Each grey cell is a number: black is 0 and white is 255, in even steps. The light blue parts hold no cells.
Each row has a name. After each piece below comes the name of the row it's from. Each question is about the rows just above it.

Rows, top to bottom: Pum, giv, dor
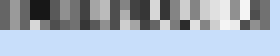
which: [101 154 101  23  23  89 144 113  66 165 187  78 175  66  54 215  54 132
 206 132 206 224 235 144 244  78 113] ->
giv
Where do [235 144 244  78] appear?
giv
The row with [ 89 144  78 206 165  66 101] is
dor
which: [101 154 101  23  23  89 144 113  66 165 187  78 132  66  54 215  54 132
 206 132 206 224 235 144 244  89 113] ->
Pum
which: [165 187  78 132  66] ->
Pum

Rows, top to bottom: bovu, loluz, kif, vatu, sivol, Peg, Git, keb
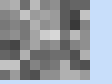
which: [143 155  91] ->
kif
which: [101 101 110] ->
Peg
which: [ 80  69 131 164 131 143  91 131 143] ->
sivol
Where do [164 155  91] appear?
loluz
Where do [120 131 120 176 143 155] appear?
kif

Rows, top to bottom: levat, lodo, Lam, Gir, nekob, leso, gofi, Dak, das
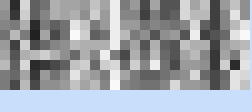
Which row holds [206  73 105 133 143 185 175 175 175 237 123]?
nekob
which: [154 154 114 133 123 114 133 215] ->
Lam
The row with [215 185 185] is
lodo
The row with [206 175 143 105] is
leso

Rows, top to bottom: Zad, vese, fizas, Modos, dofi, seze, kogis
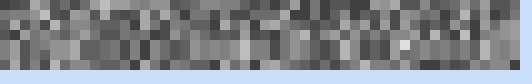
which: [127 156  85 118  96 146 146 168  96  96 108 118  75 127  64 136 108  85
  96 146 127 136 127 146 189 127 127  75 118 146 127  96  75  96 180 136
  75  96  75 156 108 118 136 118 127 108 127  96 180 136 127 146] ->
seze
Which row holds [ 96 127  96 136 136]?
Modos
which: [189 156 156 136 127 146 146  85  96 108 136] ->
Zad
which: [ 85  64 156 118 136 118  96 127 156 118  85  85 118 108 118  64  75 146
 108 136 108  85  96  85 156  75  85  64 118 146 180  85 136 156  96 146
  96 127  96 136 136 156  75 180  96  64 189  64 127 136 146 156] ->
Modos
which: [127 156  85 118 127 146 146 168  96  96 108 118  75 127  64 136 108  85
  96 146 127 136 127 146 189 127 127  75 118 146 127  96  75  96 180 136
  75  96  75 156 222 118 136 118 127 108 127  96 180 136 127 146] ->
dofi
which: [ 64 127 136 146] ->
Modos
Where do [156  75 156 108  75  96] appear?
fizas

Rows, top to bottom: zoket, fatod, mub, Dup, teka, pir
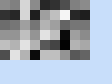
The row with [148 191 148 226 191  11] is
Dup
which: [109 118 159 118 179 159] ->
mub
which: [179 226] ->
teka

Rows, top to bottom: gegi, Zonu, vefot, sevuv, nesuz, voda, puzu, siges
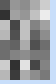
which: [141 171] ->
gegi
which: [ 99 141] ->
sevuv

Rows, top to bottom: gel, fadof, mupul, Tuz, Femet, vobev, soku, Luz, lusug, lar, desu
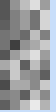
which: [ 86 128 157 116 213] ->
fadof
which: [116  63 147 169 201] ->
Femet
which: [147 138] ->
Luz

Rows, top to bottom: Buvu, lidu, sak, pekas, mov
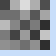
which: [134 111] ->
mov
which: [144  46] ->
mov
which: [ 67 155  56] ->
pekas
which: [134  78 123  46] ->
sak

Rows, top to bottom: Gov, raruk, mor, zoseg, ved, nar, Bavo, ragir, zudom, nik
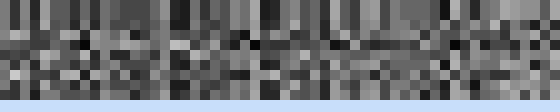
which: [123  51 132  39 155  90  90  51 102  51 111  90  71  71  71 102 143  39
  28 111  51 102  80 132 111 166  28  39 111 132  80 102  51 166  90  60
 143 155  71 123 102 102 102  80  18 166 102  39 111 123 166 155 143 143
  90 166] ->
raruk
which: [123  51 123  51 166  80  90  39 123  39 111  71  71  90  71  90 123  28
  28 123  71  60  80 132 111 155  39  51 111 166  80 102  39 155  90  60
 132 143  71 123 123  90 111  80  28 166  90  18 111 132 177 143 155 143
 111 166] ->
zudom

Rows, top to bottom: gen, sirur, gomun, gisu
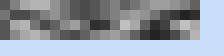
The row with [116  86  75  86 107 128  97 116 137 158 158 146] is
gen
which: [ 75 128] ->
gisu
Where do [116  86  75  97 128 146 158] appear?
gisu
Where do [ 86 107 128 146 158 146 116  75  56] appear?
sirur
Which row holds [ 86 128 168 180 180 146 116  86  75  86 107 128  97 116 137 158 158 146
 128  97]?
gen
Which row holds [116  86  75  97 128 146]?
gisu
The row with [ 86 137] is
gisu

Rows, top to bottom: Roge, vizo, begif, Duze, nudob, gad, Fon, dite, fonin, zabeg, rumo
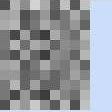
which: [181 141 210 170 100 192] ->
Roge
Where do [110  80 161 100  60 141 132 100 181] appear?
gad

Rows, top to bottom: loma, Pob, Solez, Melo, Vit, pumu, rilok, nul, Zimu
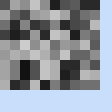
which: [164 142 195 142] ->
loma
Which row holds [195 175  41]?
rilok
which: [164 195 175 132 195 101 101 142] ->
pumu

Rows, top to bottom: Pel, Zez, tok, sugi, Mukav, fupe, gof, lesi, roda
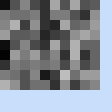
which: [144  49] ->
tok
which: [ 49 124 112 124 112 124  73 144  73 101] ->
gof
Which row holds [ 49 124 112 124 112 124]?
gof
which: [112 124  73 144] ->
gof

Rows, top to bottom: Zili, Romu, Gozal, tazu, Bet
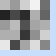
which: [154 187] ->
Gozal
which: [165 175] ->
Gozal
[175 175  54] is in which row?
tazu
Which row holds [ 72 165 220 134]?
Bet
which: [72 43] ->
Romu
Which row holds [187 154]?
Zili

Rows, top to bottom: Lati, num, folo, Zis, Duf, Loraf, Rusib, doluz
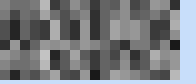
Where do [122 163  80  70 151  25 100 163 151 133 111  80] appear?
doluz
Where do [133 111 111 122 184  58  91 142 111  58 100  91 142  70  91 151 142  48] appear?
Lati
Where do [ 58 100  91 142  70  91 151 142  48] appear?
Lati
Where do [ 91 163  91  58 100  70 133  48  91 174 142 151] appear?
Loraf
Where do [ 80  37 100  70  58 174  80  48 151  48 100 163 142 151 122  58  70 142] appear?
Zis
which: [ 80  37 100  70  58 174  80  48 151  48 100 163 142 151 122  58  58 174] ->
folo

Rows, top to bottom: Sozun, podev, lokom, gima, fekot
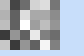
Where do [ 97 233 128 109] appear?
gima
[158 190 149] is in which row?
lokom
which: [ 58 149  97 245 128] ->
fekot
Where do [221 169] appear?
podev

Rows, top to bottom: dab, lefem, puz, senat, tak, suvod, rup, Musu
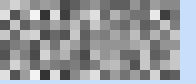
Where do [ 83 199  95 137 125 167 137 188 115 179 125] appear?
senat
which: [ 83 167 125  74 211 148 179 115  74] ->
suvod
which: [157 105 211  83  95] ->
Musu
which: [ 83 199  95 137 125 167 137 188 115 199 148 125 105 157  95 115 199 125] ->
puz

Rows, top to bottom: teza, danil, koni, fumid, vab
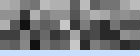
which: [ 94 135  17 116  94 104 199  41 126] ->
vab
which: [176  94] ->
teza
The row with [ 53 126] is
koni
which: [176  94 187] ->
teza
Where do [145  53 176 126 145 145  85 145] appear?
danil
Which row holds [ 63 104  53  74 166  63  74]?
fumid
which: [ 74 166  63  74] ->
fumid

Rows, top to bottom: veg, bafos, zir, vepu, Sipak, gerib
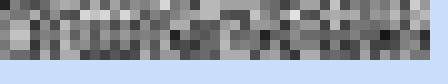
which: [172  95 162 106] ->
veg
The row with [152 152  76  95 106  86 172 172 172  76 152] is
gerib
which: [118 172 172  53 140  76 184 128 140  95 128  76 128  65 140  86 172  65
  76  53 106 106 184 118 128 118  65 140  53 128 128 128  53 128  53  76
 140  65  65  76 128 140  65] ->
Sipak
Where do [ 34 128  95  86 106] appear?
vepu
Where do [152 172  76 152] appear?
zir

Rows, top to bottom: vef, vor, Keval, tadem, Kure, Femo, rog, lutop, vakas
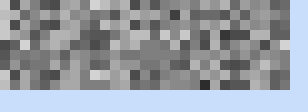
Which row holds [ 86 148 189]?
rog
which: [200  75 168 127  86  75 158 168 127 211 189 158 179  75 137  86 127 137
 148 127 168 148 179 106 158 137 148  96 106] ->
vef

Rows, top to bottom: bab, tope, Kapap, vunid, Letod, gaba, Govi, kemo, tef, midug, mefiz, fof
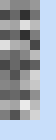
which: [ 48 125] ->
vunid
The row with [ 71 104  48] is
tope
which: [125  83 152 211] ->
kemo
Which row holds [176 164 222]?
Kapap
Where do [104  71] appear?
Govi
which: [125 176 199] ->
tef
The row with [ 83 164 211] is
fof

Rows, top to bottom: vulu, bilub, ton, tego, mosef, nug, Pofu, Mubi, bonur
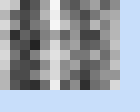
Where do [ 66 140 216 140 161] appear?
Pofu
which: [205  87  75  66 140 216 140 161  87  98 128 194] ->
Pofu

